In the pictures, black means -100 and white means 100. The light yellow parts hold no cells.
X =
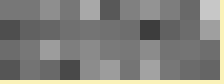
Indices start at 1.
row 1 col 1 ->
-7
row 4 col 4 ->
-43
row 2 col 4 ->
-12
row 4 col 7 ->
-8
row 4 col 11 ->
-21
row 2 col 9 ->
-24
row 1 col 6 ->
-31
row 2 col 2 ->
-24
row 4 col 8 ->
27
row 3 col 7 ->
-6
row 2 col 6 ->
-11
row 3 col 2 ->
-7

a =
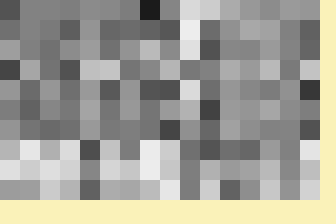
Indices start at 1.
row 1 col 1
-35
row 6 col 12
21
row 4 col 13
21
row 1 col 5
9
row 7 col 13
11
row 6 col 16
-1
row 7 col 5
20
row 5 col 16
-57
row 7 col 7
-1
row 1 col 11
60
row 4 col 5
50
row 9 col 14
45
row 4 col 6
54
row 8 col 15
1
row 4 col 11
1
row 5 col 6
-30
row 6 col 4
-6
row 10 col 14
56
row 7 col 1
16
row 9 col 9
55
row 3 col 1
24
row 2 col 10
86
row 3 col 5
22
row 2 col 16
-24
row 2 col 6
-19
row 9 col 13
27
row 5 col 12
18
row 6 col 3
5
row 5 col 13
6
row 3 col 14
21
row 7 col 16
-36
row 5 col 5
20
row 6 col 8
-8
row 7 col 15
3
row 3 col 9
8
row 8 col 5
-39

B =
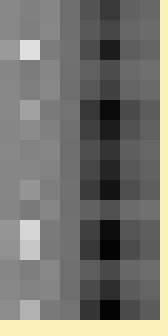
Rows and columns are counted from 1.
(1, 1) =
6
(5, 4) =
-14
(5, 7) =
-22
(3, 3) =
-3
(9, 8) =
-23
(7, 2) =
9
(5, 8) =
-18
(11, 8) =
-13
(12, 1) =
17
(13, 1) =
14
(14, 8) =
-15
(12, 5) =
-50
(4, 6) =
-40
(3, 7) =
-27
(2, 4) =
-14
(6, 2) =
26
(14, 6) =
-43
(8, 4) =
-14
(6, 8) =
-28
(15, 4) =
-14
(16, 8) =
-29
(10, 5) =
-54
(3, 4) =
-11
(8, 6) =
-59
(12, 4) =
-11
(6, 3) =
-4
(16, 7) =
-42
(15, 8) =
-22
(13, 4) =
-11
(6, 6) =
-92
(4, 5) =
-25

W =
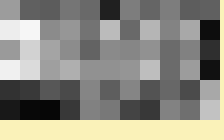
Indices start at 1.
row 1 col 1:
22
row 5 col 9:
-19
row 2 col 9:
3
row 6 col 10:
-13
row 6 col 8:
-56
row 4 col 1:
88
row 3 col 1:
21
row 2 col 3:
9
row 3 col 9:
-16
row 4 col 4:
37
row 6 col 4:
-56
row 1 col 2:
-25
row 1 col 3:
-28
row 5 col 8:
-35
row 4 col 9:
-16
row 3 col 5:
-22
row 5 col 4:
-42
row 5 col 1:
-61
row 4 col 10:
22
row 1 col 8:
-21
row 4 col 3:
25
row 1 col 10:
-27

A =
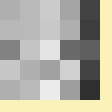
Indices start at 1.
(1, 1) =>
37
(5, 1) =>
37
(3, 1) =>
2
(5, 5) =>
-63
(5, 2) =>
46
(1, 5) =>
-48
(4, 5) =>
-48
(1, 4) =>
29

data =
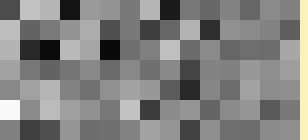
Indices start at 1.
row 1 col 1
-40
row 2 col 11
-63
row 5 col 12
-15
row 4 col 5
7
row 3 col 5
30
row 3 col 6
-93
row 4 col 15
23
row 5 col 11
5
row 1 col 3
43
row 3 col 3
-91
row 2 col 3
-4
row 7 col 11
11
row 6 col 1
96
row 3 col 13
-14
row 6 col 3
47
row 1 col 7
-6
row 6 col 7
52
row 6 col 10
17
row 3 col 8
0
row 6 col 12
9
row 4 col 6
-17
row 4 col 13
19
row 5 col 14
10
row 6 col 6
-7
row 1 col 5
21
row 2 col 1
49
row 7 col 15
12
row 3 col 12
-20
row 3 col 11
9
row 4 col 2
-6
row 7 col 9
17
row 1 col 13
-19

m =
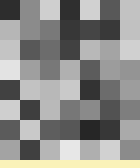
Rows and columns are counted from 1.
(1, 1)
-65
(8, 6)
64
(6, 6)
-36
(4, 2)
25
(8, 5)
37
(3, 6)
29
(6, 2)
-51
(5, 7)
23
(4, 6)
22
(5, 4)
58
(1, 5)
64
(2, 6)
-55
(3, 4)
-49
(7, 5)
-70
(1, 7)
52
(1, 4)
-63
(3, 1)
54
